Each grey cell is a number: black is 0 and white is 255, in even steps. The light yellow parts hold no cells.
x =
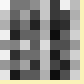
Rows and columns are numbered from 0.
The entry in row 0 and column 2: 119
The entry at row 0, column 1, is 119
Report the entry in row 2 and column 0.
175
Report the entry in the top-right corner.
187
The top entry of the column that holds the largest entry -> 248
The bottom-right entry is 208
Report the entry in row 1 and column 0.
198
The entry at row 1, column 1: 99
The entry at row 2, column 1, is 68
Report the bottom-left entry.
229
